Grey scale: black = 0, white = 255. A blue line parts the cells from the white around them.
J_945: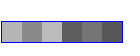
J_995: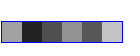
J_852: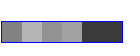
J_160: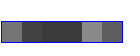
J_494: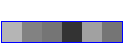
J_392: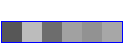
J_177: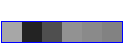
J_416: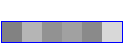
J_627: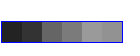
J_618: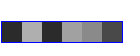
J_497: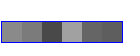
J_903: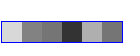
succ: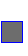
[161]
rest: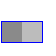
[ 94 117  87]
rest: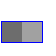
[146 167]
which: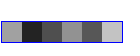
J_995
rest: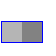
[117  51 161 117]
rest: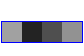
[ 87 195]

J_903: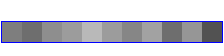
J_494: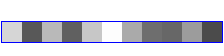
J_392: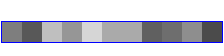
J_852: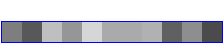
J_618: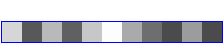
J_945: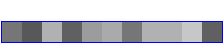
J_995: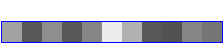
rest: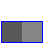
[237 177  88  82 134 118]
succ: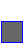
[156]

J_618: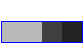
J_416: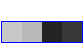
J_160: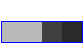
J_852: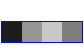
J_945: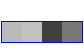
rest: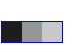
[127]
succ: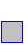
[64]
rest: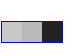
[56]
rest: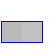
[ 64 121]
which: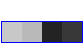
J_416

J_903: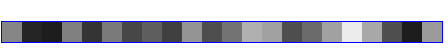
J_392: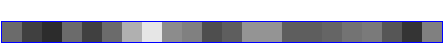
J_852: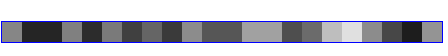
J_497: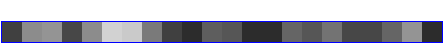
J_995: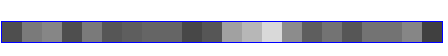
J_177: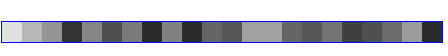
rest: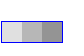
[ 52 134  78 122  44 128  44 101  86 161 161 101  86 115  64  78 107 155
  44]
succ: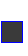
[140]
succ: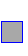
[78]
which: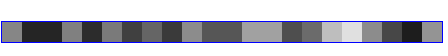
J_852
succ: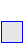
[140]

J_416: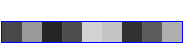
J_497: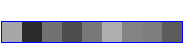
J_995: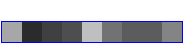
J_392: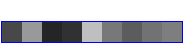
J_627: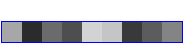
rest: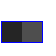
[211 197  49  92 175]
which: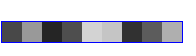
J_416
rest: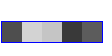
[132]
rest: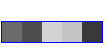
[ 92 132]
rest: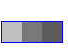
[114 126]
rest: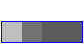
[132]
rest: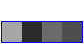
[211 197  57  92 132]

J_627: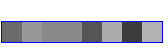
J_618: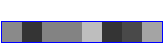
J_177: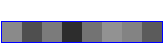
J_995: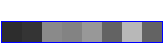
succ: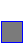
[45]
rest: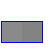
[152  99 184  99]
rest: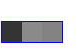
[152  99 184  99]
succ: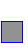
[131]
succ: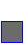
[152]
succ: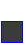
[178]

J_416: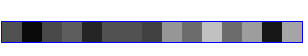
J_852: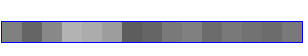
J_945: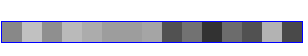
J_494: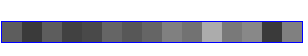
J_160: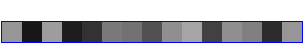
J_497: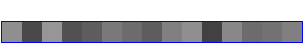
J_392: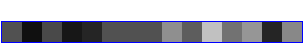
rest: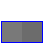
[ 93 128 143  65 136 108 114 128]
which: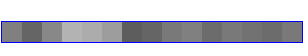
J_852
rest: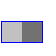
[150  37 136]
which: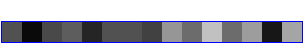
J_416
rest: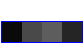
[ 81  81  65 150 108 193 108 157  23 165]
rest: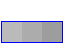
[157 165  81 114  50 108  81 179  73]
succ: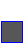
[101]

